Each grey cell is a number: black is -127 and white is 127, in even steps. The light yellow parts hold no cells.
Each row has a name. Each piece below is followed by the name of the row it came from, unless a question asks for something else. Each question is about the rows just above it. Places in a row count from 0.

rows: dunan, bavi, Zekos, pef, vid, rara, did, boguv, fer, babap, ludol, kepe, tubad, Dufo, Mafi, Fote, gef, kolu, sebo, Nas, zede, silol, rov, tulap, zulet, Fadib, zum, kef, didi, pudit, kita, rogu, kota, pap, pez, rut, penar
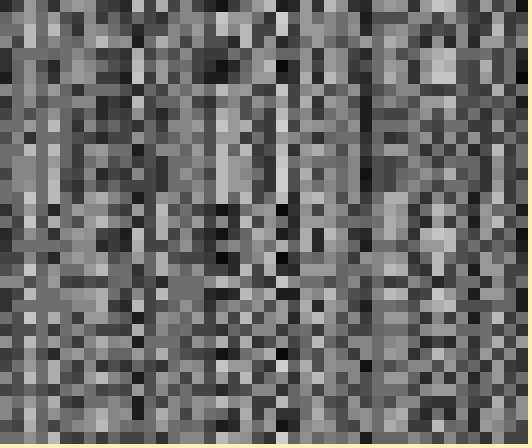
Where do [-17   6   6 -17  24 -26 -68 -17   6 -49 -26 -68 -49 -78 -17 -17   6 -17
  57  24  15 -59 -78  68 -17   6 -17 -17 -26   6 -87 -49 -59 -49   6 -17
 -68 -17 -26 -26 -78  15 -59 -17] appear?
Dufo
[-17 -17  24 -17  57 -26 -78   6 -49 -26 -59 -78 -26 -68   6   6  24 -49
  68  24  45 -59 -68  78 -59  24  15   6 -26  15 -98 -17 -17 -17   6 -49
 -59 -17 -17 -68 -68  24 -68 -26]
ludol
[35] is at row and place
kolu, 32
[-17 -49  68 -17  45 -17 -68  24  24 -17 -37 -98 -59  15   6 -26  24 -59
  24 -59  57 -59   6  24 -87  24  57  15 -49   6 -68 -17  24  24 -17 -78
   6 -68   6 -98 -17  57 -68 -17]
zum
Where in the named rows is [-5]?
penar, 27
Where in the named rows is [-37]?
zum, 10

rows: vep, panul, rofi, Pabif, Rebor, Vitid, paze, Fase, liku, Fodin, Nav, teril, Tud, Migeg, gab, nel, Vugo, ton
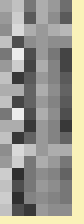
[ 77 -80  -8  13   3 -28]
gab
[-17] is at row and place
vep, 5
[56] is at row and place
rofi, 5

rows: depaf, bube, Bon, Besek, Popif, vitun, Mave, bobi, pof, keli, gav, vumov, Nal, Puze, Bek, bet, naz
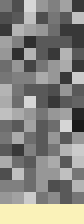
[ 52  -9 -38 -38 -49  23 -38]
bobi
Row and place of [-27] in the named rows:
pof, 6
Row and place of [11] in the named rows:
naz, 4
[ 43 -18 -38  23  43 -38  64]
Puze
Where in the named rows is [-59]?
vitun, 2

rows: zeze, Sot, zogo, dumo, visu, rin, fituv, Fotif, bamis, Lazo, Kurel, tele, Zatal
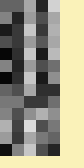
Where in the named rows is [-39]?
dumo, 3
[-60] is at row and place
Kurel, 1

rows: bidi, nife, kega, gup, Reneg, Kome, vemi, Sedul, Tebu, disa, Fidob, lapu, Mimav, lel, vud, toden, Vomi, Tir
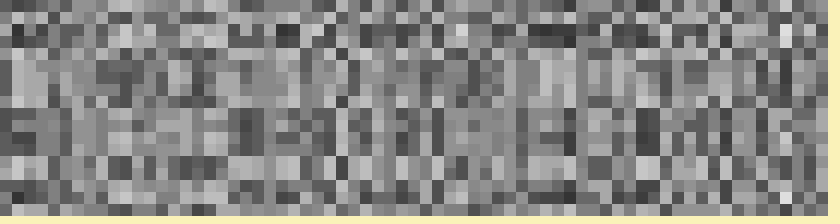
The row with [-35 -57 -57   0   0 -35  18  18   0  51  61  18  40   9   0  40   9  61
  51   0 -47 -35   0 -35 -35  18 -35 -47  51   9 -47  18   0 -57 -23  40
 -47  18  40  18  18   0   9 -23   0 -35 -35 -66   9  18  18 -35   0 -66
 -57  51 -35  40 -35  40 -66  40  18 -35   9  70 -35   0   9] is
lapu
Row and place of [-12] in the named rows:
vemi, 36
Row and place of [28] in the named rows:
Tir, 33

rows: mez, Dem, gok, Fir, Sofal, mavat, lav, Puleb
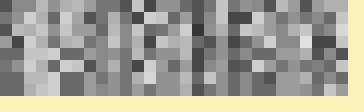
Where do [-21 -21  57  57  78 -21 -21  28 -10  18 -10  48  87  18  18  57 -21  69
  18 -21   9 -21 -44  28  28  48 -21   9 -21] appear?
lav
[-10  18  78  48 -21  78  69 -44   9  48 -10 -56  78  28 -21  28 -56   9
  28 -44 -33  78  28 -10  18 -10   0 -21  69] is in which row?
mavat
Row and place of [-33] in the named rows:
mavat, 20
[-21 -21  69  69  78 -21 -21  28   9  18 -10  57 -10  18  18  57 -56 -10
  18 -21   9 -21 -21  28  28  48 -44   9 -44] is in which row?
Sofal
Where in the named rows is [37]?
Dem, 6
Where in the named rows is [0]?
mavat, 26

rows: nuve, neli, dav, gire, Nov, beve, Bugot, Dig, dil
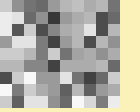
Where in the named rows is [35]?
Nov, 6
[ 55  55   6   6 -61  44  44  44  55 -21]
beve
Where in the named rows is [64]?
nuve, 6
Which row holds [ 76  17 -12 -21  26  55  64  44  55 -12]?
nuve
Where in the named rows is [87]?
dil, 7

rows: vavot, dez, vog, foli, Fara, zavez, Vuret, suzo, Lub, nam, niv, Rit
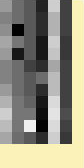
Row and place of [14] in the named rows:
vog, 0
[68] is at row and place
Fara, 4
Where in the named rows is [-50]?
nam, 5
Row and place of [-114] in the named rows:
nam, 3
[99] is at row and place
nam, 4
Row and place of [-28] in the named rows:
Lub, 2
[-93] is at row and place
vavot, 3

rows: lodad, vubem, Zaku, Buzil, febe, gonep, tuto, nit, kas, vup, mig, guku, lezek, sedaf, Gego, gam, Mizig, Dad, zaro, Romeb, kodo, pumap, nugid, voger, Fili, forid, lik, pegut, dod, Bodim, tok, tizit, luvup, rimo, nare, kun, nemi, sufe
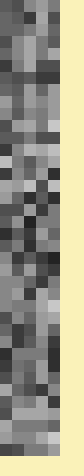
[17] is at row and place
zaro, 1
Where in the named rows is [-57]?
sufe, 0
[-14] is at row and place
tok, 1
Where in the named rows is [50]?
lezek, 2

